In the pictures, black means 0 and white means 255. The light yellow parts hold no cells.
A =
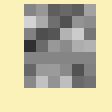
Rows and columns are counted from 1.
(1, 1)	133
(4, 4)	139
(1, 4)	104
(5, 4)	133
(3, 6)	118
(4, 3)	152
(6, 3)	155
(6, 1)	103
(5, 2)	133
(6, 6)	129
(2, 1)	211
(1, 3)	94
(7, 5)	106

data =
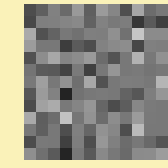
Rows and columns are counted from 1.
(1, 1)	77
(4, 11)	128
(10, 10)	155
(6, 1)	116
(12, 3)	120
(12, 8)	128
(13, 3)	90
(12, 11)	105
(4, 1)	156
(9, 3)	171
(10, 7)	108
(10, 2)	94
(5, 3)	167
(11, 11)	120
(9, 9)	93
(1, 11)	108
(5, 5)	140
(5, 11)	120
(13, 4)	36
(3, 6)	127
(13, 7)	137
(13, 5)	120
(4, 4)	61
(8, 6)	120
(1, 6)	95
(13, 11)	140
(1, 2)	95
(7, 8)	120
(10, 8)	141
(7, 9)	125
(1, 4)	106

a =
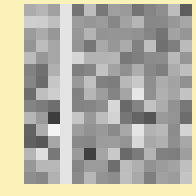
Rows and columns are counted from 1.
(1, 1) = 172
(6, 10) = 173
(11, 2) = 174
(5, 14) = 150
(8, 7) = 157
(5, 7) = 179
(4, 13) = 126
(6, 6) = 134
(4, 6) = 118
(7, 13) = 163
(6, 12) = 126
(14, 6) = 155
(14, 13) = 163
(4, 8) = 151
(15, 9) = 190
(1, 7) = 120
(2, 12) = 137
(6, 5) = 126
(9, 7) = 142
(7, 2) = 108
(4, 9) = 171
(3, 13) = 163
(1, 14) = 93
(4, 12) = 112
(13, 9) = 106
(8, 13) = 165
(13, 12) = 129
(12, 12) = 176
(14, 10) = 175
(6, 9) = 144
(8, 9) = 165
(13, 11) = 180
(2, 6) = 150
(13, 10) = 123

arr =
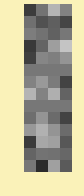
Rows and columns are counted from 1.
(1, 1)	60
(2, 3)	95
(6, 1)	119
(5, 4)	148
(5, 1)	64
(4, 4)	196
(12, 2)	167
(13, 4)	103
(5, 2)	134
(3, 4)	119
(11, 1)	152
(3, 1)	125
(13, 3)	113
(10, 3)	107
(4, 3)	158
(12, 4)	87

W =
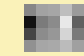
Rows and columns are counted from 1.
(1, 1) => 135
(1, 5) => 155
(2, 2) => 123
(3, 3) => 151
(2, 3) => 139
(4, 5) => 160

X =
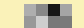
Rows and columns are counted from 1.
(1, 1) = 174
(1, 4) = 165
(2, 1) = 152

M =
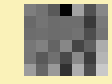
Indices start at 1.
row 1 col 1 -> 126
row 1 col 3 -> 89
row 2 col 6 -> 57
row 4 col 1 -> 119
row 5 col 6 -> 61
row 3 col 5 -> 114
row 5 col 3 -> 112
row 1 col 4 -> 4
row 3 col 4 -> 109
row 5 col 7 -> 181
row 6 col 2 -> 102

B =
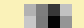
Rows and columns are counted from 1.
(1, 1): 178
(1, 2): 126

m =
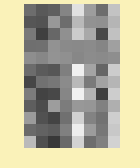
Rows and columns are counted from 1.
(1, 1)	109
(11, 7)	119
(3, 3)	103
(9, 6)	150
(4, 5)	137
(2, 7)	144
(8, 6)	179
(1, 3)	95
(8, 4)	134
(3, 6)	169
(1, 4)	133
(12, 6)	109
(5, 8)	142
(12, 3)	56
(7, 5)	185
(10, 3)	68
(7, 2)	113
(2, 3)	152
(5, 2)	135
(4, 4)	138
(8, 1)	124
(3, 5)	204
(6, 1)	108
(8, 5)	241
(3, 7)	72
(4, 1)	111
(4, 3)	146

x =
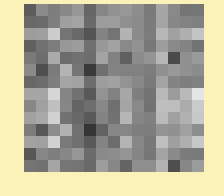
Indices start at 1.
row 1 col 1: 93
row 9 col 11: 114
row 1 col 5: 151
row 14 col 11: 142
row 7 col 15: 129
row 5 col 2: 109
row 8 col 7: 147
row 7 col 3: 127
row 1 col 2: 139
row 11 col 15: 141
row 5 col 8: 129
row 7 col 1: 103
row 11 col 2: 87
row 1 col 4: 136
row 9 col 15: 202
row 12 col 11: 120
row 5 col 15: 154
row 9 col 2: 160
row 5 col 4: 108
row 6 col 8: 132
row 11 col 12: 148
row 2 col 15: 128
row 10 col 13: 160
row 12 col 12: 191
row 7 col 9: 147
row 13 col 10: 133
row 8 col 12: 185
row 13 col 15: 122
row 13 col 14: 123
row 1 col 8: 146
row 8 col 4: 133
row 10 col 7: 132
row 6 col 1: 138
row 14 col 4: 118
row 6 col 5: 117

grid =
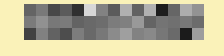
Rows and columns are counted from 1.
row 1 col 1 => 100
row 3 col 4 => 77
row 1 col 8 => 91
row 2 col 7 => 109
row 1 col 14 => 173
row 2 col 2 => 145
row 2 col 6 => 105
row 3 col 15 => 157
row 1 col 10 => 98
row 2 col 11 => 100
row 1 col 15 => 147
